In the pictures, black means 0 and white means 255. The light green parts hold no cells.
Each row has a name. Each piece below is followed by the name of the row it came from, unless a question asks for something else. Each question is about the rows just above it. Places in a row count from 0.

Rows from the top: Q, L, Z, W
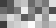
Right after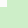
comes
[195]
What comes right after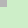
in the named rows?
[195]
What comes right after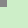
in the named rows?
[90]
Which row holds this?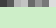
Q
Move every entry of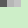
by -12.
[ 78 170 183]
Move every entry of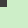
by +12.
[74]

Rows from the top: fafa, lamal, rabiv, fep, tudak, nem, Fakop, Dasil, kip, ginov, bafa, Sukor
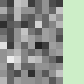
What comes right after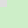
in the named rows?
[61]
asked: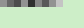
bafa
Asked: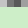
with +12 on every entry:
[208 130 101 171]
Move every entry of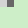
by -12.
[199  91]
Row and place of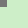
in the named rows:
tudak, 4
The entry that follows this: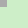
[103]

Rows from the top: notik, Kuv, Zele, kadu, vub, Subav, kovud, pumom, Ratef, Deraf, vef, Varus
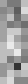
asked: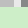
pumom
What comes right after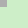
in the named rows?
[190]
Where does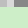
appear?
Varus

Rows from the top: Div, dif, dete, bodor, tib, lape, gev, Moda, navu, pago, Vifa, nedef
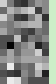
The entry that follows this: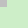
[62]
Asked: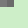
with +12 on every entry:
[133 118]
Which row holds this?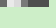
nedef
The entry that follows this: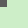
[121]

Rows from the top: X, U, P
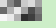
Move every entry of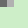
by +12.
[118 189]
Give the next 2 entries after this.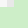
[177  47]
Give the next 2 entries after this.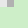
[47 63]
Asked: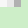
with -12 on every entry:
[235 220 165]
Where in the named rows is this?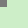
U, 5
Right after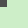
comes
[122]
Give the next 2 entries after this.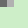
[232 163]

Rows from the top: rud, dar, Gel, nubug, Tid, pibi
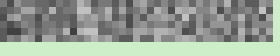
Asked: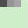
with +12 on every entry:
[ 90 161 177]
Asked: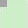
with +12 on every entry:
[177]
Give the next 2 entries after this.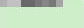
[165 149]
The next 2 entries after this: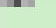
[178 134]

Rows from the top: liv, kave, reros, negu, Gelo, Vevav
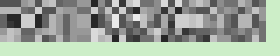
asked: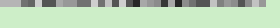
kave
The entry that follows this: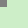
[152]
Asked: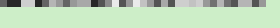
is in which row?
reros
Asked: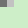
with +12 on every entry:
[125 206]
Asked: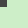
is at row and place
Vevav, 18
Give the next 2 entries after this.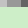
[ 84 113]

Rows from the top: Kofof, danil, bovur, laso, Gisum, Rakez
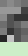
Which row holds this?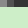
bovur
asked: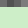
laso
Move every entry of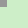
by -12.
[140]

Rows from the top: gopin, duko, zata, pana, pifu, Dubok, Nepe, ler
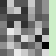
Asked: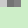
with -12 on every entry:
[190 104 118]
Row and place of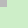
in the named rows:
pana, 2

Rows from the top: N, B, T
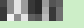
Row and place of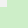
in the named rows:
T, 1
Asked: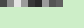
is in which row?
N
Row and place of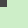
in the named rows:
N, 0
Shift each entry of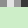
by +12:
[154 239 167  68]
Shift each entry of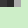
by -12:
[ 44  30 159]
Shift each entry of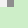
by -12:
[230 130]

